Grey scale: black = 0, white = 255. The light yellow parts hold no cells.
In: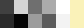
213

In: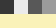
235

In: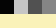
197

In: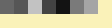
86

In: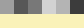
87

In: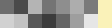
74
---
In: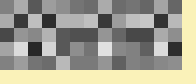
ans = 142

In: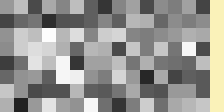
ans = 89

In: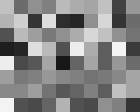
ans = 165

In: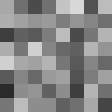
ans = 161

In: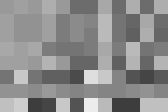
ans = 89

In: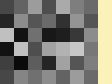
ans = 119

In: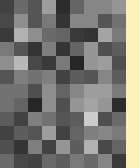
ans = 121

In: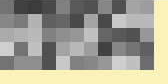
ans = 151
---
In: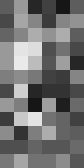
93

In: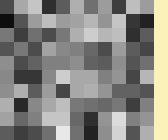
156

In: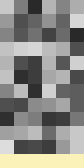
173

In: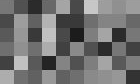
157

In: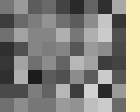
168
